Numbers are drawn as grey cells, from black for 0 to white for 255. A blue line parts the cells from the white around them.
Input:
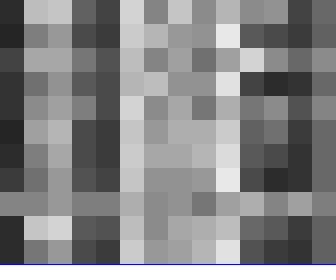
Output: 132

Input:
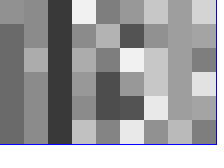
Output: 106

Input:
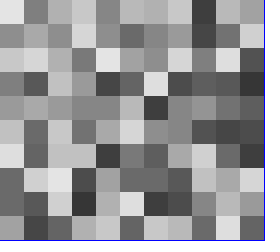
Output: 106

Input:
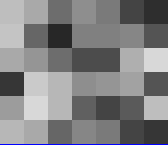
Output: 54

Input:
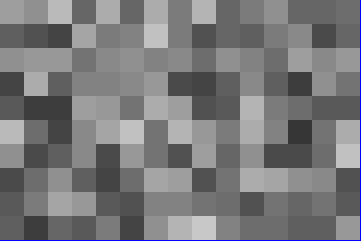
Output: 74

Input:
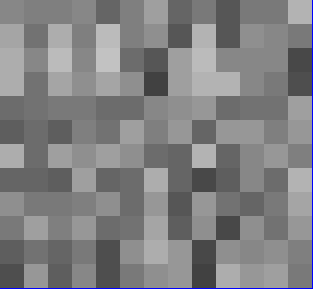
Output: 121
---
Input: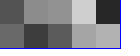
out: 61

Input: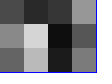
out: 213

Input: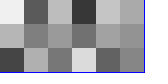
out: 127

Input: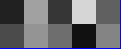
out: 148

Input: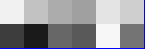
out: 26

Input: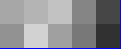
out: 210

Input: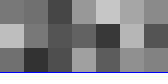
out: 121

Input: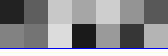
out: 117

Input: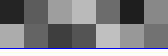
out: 100
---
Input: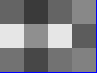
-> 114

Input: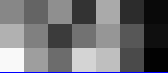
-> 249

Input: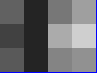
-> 89

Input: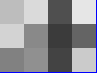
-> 129

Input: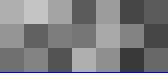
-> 111

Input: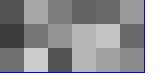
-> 112

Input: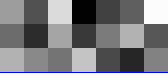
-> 178

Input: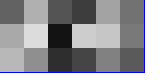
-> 184

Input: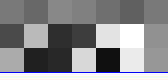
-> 171

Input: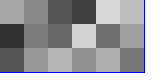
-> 84
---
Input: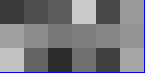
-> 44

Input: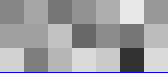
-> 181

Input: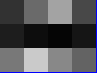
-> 136

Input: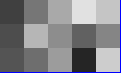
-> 156

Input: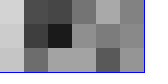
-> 163

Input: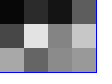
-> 139

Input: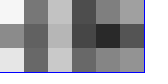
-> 201
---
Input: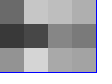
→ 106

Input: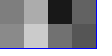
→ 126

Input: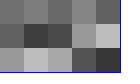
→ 112

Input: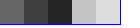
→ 101

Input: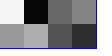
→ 245

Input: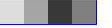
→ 221

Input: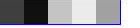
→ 63

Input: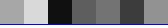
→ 167
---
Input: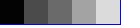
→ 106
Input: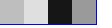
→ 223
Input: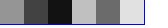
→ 192
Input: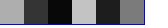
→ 195
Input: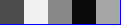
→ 135
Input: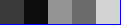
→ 148
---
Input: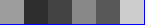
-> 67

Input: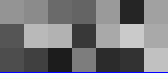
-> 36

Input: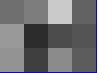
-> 63

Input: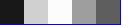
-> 94

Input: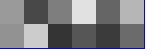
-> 59

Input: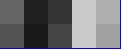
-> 31

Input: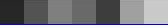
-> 61
